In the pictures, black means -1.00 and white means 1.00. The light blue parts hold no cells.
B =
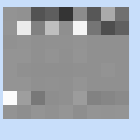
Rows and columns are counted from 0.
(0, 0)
0.15
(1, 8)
-0.25
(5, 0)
0.16
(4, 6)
0.13
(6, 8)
0.08
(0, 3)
-0.26
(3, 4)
0.13
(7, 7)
0.15
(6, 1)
0.24
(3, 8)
0.13
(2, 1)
0.15
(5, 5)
0.16
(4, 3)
0.12
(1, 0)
0.16
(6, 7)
0.05
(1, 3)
0.50
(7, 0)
0.15
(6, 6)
0.02
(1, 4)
0.12

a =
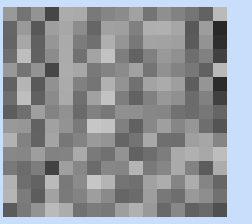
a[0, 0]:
0.20
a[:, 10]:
[-0.09, 0.37, 0.28, 0.00, -0.09, 0.28, 0.01, 0.06, 0.07, 0.32, -0.14, -0.04, 0.26, 0.24, 0.20]
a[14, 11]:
-0.18
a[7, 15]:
-0.21
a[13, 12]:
-0.14
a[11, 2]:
-0.02
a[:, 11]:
[0.12, 0.38, 0.27, 0.20, 0.14, 0.34, 0.19, 0.04, 0.25, -0.13, -0.02, 0.05, 0.36, -0.06, -0.18]
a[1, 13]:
-0.30
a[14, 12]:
0.07
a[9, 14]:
0.30
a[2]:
[-0.21, 0.31, -0.25, 0.18, 0.33, -0.03, -0.12, 0.37, 0.17, -0.06, 0.28, 0.27, 0.25, -0.29, 0.15, -0.64]
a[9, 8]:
-0.21
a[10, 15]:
0.48
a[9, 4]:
-0.07
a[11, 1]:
-0.15
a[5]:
[-0.23, 0.42, -0.30, 0.14, 0.34, 0.01, -0.08, 0.39, 0.15, -0.11, 0.28, 0.34, 0.24, -0.26, 0.17, -0.66]
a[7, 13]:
-0.15
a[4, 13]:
-0.06
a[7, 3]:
0.03
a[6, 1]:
0.49
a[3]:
[-0.14, 0.49, -0.24, 0.10, 0.34, -0.11, 0.28, 0.52, -0.01, -0.23, 0.00, 0.20, 0.13, -0.14, 0.01, -0.49]
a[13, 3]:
0.27
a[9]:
[0.40, 0.02, -0.22, 0.29, -0.07, 0.03, 0.21, 0.16, -0.21, -0.09, 0.32, -0.13, -0.14, 0.25, 0.30, 0.04]
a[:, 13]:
[-0.08, -0.30, -0.29, -0.14, -0.06, -0.26, -0.15, -0.15, 0.18, 0.25, 0.38, 0.02, 0.36, 0.20, -0.24]
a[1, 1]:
0.20
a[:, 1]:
[-0.09, 0.20, 0.31, 0.49, -0.09, 0.42, 0.49, -0.13, 0.18, 0.02, 0.05, -0.15, -0.14, -0.03, -0.05]
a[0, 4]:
0.35
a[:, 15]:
[0.46, -0.69, -0.64, -0.49, 0.45, -0.66, -0.50, -0.21, -0.34, 0.04, 0.48, 0.35, -0.20, -0.11, -0.37]
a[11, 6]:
-0.16
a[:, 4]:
[0.35, 0.31, 0.33, 0.34, 0.35, 0.34, 0.33, 0.14, 0.15, -0.07, 0.03, 0.25, -0.05, -0.04, 0.35]
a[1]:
[-0.20, 0.20, -0.31, 0.24, 0.31, 0.10, -0.20, 0.26, 0.25, 0.00, 0.37, 0.38, 0.30, -0.30, 0.23, -0.69]

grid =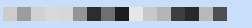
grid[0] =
0.60
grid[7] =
-0.13
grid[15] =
-0.38
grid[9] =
0.80
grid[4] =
0.69
